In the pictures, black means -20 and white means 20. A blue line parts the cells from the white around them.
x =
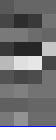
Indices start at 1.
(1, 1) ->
-6
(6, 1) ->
-7
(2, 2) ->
-13
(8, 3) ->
-4
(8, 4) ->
-4
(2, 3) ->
-11
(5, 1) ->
9
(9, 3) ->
-3
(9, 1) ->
-1

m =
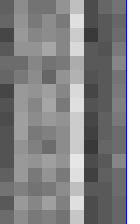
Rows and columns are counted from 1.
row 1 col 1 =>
-5
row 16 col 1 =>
-3
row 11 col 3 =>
0
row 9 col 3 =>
2
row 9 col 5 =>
3
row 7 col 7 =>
-9
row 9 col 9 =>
-1
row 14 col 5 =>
2
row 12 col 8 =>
-6
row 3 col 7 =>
-11
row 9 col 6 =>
12
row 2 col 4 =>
2
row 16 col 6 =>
11
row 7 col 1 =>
-9
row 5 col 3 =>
1
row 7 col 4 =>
5
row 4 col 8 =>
-7
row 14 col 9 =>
-3
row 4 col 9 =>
-1
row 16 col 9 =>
-4
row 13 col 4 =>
3
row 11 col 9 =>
-3
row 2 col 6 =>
15
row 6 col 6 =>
8
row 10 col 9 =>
-3
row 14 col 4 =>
-1
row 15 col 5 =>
0
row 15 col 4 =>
5
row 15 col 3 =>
1
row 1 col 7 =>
-8
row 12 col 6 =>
16
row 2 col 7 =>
-8
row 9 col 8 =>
-5
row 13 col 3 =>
-1
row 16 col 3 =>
-1
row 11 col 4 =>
-3
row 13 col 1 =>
-5

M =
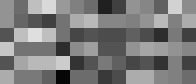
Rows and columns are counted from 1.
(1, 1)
3
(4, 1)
11
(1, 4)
14
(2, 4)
-10
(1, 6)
0
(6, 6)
-3
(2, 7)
9
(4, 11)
6
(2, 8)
1
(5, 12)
-12
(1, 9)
-10
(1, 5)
4
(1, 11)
1
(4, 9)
-7
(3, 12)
-13
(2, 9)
1
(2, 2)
-4
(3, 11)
-8
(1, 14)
2
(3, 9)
-8
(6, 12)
1
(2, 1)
3
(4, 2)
-2
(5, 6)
-12
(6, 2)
-1
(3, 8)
-8

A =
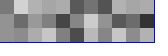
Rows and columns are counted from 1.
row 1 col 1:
-1
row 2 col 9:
-6
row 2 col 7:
12
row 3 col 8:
1
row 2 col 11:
-12
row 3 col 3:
7
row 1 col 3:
8
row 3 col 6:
-8
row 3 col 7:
9
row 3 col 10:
2
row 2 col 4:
0
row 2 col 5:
-9

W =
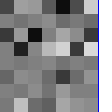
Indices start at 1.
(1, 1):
-9
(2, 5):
-3
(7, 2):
-1
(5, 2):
-1
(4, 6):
-11
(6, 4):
-3
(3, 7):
-11
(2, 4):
2
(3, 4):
0
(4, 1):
0
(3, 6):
2
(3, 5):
6
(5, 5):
-2

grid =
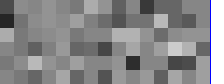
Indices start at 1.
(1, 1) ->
-8
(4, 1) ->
1
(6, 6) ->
-4
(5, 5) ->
1
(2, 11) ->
-2
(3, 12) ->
-3
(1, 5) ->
1
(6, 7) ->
1
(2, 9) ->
-7
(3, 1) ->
7
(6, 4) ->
1
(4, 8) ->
-9
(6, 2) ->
-1
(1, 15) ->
1
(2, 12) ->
9
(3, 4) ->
2
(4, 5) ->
4
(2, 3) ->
2
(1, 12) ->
-4
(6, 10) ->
1
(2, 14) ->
-6
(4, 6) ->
-4
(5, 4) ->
3
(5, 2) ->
2

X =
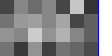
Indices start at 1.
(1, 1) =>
-9
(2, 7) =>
-5
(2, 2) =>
4
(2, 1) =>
-2
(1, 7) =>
-12
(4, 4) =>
-10
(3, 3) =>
12
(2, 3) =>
5
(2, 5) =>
6

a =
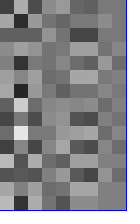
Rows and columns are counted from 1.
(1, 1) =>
-10
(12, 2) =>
-7
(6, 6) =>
6
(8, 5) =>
2
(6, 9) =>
0
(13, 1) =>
-7
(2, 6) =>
-1
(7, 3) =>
4
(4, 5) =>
-1
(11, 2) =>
1
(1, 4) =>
2
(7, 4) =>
-1
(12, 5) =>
-5
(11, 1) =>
-10
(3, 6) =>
-9
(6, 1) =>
5
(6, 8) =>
-1
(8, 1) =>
-5
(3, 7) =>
-9
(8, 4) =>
1
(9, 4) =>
2
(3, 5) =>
-2
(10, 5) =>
4
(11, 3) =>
-9
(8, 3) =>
-3
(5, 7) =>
-5
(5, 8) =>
4
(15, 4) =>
-2
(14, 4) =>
-3
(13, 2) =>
-6
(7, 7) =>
-2
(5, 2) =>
-12
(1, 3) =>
-8
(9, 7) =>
-8
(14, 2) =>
0
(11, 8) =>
1

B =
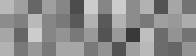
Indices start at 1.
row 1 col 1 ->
9
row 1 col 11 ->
8
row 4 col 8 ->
3
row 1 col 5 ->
1
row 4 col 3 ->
4
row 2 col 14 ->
7
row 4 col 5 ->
6
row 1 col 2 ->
5
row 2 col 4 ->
1
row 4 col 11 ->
9
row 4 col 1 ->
8
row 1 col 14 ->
-2
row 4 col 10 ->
5
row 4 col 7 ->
-1
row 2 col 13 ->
4
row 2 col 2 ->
0

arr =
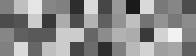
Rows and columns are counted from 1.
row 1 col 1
0
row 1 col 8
-9
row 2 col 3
12
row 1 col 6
-13
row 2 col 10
10
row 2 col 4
-11
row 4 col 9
0
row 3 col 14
1
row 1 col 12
-1
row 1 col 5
0
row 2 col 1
-8
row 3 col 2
-5
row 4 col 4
10
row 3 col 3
-6
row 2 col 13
-1
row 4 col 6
-9
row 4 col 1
0
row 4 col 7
-3

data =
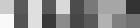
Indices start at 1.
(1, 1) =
12
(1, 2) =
-6
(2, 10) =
-2
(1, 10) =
-12
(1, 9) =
6
